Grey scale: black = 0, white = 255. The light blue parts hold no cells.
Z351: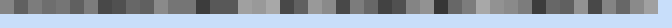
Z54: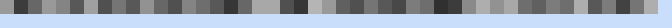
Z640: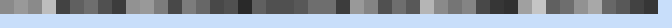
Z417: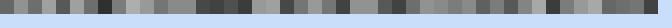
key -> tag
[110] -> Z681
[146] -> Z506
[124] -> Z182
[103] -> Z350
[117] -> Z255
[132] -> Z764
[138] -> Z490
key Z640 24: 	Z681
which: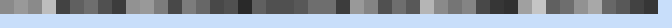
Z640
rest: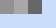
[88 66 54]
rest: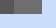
[ 60 153 132  80 110  88 181 138 117 132  72  54  48 160 197  96 110 146
 168 103  88  66  54]
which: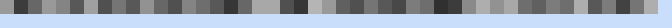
Z54

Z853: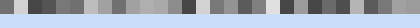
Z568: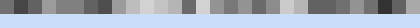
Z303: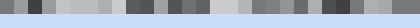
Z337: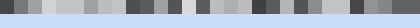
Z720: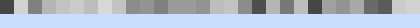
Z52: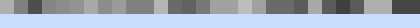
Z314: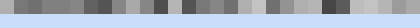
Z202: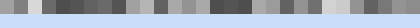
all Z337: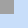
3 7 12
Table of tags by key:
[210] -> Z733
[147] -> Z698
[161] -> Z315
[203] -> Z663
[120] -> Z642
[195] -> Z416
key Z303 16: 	Z663
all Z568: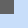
3 7 23 24 29
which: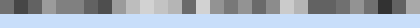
Z568

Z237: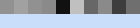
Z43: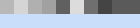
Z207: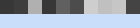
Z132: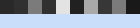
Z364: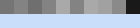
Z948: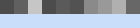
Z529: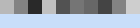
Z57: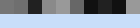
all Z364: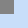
2 4 6
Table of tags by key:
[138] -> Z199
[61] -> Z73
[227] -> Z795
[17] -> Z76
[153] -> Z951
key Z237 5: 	Z76
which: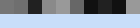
Z57
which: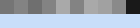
Z364
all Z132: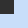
2 4

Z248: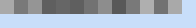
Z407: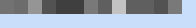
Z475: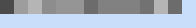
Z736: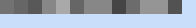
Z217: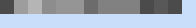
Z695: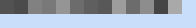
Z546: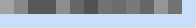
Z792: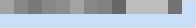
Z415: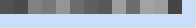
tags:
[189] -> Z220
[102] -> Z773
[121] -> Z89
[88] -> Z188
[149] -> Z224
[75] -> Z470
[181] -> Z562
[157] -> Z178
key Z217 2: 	Z178
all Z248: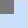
2 10
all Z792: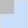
10 11 12
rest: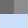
[ 69 169]

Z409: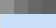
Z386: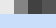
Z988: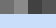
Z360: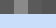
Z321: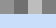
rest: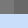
[97]
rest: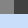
[84]
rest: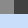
[84]
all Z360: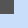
4
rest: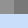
[104  97]
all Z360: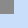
2
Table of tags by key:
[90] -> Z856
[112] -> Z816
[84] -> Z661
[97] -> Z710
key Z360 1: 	Z856

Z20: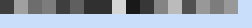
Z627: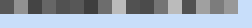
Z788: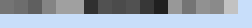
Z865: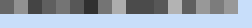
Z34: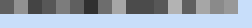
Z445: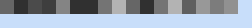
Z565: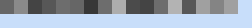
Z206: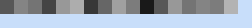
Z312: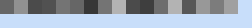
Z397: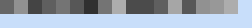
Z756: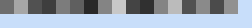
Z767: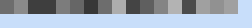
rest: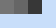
[116 179  75  62 109 179  87 152 124 160]
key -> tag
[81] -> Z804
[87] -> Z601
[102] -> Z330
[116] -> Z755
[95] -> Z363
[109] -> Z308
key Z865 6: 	Z601
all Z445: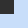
2 6 7 11
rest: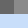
[ 68  87 109 102  55 109 173  75  68 109 179  87 160 132 160]
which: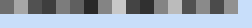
Z756
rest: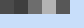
[152 124 160]
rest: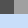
[124 152]

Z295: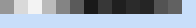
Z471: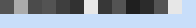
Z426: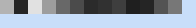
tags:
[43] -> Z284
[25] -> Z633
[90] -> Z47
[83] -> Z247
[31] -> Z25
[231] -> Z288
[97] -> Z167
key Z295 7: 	Z633
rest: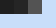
[119]
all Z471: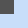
1 4 9 12
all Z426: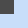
6
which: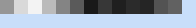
Z295
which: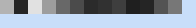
Z426

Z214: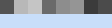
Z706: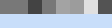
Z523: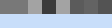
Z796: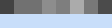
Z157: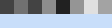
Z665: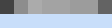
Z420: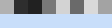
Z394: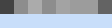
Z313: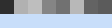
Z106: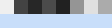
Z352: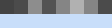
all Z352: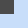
2 8
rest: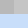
[106 141 149  59  75]
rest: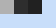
[120 211 106 217 163]
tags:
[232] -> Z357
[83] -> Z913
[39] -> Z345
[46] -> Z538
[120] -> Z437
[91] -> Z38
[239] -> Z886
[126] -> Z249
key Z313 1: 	Z538
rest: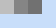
[184  99  91]

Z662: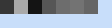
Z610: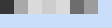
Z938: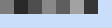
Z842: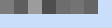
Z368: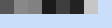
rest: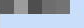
[101]
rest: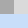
[205 218 109 156]

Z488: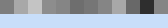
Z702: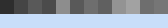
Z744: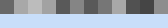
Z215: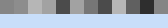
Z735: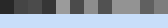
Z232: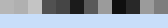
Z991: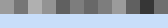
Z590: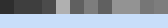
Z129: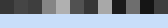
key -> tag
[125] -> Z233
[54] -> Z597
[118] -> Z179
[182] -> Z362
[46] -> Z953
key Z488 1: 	Z233
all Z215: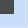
5 8

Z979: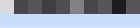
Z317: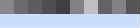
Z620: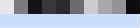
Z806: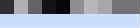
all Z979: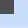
5
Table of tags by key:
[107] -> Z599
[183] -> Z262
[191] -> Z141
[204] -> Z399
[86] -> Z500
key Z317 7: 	Z141

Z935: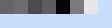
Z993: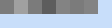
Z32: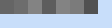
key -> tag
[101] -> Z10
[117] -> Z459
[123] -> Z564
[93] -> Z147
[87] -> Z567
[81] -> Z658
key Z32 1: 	Z10
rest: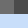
[ 93   5 123 231]
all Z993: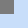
1 3 6
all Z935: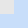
7
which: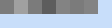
Z993
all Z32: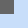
1
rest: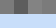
[131]

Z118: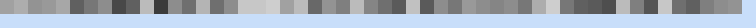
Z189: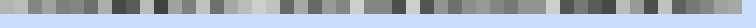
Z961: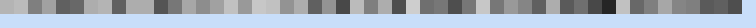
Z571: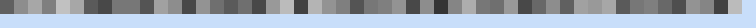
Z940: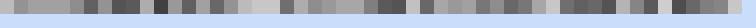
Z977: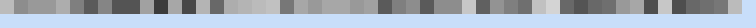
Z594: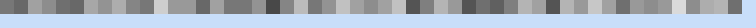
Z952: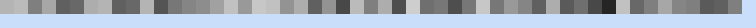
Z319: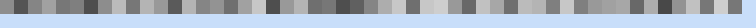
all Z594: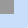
13 14 33 42 46 48
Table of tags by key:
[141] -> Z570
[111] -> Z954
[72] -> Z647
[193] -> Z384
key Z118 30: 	Z384
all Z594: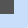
30 34 40
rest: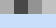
[119 206 119]
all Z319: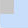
19 29 31 41

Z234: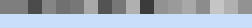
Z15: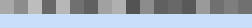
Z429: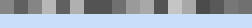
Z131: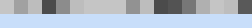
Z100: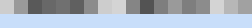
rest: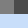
[133 112 119 168  83 119 176  59 146 154 168 140 197 176 146]
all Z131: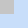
1 7 8 9 16
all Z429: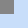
1 3
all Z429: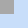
11 14
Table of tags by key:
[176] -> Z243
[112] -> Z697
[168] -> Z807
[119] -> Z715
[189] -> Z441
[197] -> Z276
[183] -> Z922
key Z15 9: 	Z243
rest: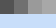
[ 83 197 168  75  89 119 112]

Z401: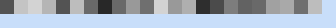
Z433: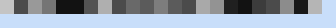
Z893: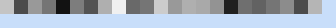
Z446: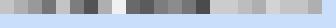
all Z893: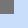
4 11 20
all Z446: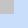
1 5 21 22
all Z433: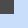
2 9 14 20
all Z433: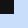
5 6 18
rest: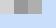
[ 46  75 125  98 105 161 169 111 189]
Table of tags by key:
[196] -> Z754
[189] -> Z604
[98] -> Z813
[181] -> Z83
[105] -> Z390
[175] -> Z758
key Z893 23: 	Z83

